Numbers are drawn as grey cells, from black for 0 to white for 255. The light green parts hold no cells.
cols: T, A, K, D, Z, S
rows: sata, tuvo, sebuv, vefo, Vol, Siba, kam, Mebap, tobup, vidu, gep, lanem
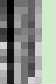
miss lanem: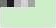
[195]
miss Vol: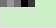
[128]
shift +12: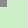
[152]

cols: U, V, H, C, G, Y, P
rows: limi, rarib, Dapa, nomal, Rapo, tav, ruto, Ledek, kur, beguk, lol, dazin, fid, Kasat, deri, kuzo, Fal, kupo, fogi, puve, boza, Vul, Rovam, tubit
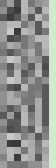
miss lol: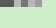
[104]
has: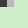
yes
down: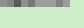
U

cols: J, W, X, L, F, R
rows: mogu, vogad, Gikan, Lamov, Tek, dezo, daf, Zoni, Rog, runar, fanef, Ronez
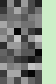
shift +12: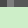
[ 86 138 100 100]
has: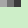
no
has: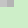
yes
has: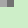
yes
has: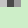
no
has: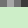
no

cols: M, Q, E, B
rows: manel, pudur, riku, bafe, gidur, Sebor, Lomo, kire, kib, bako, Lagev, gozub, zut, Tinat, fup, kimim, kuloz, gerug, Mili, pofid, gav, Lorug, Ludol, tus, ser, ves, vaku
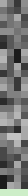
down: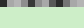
M
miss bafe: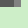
[116]
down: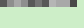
B
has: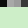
no
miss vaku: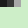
[155]

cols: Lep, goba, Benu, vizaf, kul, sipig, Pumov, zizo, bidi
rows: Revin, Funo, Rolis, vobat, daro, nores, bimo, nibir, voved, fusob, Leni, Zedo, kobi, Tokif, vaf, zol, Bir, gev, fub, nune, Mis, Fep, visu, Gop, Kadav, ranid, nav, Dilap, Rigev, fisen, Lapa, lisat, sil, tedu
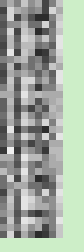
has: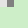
yes
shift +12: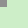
[156]
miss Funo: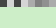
[157]

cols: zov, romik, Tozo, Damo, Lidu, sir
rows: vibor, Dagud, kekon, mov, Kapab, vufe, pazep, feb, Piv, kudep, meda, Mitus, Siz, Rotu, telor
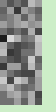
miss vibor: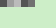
[129]
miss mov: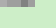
[145]

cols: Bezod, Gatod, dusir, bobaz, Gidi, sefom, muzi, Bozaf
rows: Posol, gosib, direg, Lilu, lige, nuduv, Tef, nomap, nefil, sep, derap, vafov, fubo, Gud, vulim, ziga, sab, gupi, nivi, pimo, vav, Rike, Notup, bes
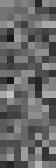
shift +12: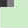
[ 64 141]
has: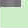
yes

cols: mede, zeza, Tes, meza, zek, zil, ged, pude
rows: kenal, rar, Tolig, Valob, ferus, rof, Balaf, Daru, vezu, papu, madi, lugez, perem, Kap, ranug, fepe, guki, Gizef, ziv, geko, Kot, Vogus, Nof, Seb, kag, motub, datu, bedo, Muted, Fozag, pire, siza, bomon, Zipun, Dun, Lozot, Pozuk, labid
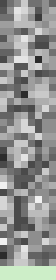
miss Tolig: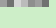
[59]
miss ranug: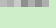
[127]

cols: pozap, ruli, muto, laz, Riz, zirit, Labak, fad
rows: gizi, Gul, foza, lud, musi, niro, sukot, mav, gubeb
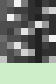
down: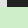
zirit
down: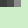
ruli

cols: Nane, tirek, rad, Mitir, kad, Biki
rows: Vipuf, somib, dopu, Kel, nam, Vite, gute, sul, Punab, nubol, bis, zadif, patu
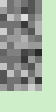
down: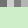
Nane
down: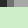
Biki
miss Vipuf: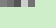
[141]
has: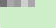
yes
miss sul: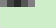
[100]
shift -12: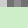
[194 102 129 102]
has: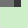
yes

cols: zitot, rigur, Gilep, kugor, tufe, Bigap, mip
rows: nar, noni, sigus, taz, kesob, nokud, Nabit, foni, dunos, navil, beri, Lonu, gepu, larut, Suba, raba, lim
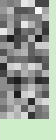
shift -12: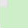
[219]
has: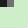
yes

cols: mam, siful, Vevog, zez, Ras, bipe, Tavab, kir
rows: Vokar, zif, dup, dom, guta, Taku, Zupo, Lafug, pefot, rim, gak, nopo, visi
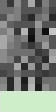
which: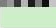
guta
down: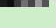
Ras
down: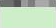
mam

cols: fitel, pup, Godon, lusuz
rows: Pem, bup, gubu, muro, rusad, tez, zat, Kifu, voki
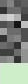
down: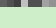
lusuz
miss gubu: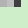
[208]
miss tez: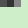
[121]
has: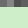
yes

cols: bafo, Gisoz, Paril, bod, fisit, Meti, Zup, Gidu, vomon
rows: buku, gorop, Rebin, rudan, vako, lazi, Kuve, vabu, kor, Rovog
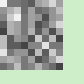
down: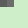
Zup
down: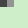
bod
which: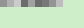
gorop
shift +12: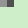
[160  92]

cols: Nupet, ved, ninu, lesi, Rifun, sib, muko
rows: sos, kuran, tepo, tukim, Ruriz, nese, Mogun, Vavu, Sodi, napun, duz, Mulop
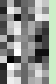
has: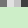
no
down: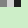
Nupet
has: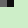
no
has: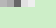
no
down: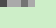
Rifun
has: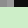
yes

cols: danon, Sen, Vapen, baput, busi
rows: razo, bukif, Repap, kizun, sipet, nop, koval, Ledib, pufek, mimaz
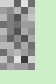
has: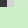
yes
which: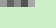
nop
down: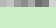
busi

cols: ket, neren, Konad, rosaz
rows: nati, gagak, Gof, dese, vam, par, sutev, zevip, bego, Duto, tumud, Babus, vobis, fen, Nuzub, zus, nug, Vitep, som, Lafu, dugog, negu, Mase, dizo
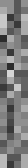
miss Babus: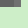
[171]
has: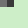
yes
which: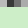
dizo
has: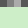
no
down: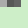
rosaz
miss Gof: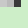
[99]
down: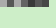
neren

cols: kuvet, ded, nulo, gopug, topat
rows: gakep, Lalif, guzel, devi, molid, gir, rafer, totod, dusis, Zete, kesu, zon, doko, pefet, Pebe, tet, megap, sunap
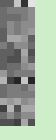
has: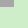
yes
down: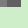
kuvet

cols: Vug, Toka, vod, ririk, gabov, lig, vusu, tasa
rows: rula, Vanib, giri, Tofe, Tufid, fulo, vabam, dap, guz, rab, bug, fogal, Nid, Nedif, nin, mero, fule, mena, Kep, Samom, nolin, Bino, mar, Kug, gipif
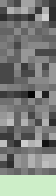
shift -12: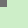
[100]
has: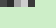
no
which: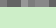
guz
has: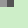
no
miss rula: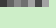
[84]
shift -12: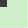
[46]

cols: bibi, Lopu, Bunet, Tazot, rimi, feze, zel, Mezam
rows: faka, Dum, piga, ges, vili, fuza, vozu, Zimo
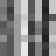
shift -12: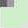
[ 88 145]
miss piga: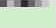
[75]
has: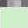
yes
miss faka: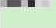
[129]
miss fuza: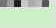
[144]

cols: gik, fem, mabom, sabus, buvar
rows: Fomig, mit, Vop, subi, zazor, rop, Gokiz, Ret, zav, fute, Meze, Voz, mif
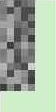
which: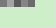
Ret
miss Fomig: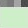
[106]
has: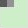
no
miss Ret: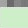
[90]
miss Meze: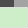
[147]
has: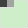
no

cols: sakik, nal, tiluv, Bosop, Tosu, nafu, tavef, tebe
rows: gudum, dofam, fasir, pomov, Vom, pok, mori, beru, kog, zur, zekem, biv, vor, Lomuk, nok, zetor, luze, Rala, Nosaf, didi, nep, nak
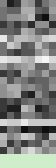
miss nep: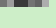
[85]
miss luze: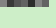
[69]
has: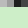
no

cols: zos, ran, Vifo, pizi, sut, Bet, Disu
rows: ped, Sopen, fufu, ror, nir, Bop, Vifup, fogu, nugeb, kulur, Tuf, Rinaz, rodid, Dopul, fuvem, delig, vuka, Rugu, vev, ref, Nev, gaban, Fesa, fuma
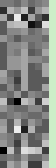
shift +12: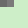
[118 134]
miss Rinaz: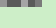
[61]
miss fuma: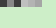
[75]
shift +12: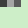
[ 73 177 102]
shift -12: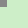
[124]

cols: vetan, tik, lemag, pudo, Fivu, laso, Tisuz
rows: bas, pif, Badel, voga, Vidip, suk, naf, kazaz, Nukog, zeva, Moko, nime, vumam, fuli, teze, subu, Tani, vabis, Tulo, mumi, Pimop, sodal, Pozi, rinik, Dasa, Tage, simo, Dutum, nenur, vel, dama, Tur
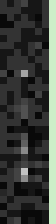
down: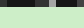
pudo
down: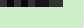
tik
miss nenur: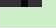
[22]
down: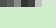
pudo
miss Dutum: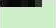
[38]

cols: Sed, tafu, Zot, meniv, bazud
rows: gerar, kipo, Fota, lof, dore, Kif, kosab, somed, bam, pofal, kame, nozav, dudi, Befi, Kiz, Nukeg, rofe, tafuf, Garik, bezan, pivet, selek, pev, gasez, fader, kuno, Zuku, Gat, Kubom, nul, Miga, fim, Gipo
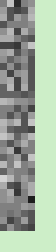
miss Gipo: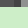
[100]
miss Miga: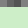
[113]
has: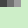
no

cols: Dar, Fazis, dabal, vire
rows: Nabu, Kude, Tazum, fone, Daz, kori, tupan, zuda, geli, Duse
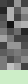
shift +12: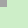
[176]
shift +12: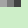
[176 134  78]
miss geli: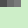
[138]
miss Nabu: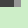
[53]
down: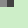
vire
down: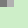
vire

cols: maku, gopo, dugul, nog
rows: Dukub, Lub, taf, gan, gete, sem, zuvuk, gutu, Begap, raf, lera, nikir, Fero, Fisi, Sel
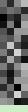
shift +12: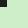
[42]
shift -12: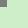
[113]

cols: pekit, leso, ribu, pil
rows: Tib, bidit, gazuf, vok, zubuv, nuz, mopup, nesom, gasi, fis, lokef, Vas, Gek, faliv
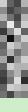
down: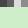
ribu
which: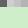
Gek
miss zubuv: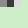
[98]
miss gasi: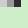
[166]
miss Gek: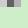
[194]
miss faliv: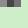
[128]

